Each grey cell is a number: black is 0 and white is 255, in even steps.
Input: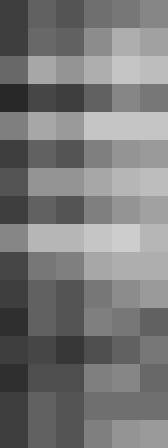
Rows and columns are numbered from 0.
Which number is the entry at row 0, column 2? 84
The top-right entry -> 134
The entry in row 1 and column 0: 62
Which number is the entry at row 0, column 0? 62
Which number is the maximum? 205
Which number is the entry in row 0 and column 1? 97
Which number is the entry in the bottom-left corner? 62
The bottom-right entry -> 154
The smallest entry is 40
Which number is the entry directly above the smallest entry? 104
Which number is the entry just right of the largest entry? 182
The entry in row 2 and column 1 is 167
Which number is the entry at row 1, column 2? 97
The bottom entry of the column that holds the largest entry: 148
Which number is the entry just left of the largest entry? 197
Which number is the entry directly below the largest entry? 174
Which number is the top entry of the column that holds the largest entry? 119
